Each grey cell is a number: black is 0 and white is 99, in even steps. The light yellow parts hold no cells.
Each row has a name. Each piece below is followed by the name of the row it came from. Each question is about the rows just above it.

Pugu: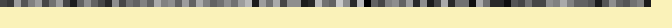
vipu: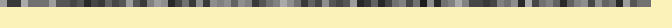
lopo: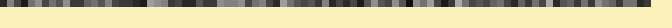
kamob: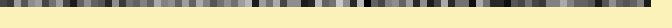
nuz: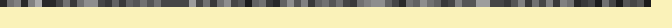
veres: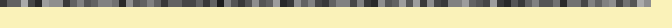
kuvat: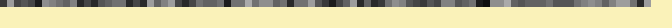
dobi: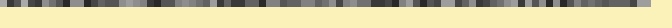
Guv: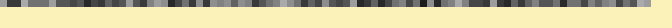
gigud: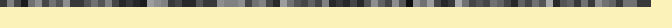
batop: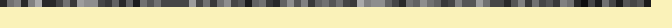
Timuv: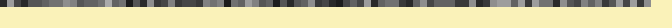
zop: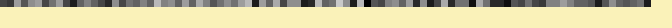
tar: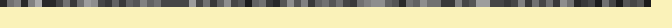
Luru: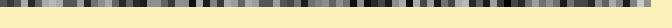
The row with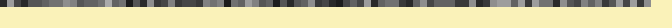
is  Timuv
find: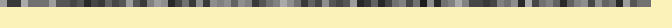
vipu
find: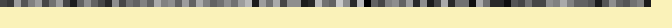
Pugu

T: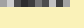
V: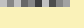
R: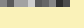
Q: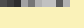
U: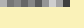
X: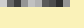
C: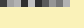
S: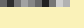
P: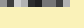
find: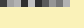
C
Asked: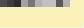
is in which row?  Q
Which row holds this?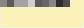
R
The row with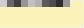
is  X
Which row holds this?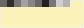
S

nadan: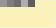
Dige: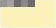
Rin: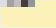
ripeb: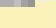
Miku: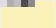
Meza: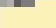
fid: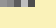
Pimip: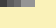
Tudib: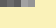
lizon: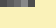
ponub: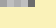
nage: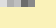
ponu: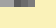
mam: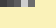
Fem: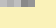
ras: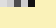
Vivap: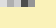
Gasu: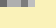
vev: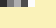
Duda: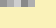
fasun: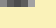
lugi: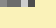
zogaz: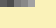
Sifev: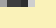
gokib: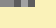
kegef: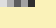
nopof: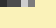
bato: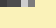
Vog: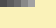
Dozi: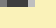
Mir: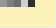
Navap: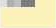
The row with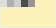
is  Vivap
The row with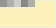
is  Duda
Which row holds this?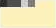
nopof

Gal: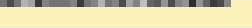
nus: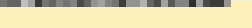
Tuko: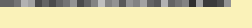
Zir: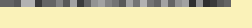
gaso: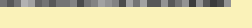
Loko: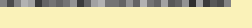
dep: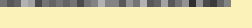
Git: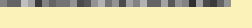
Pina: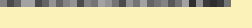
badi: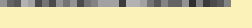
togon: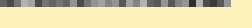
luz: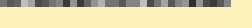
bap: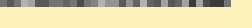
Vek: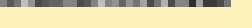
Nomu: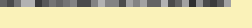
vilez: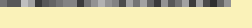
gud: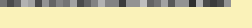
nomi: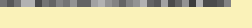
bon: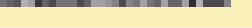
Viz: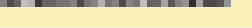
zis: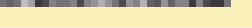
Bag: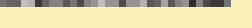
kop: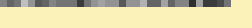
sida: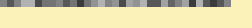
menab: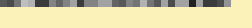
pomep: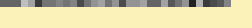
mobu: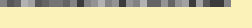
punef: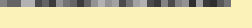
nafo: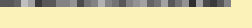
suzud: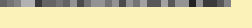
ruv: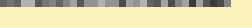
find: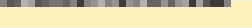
mobu
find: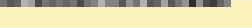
dep
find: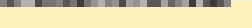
sida
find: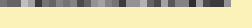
nus
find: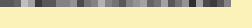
nafo
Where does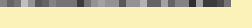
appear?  kop
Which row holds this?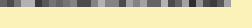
Nomu

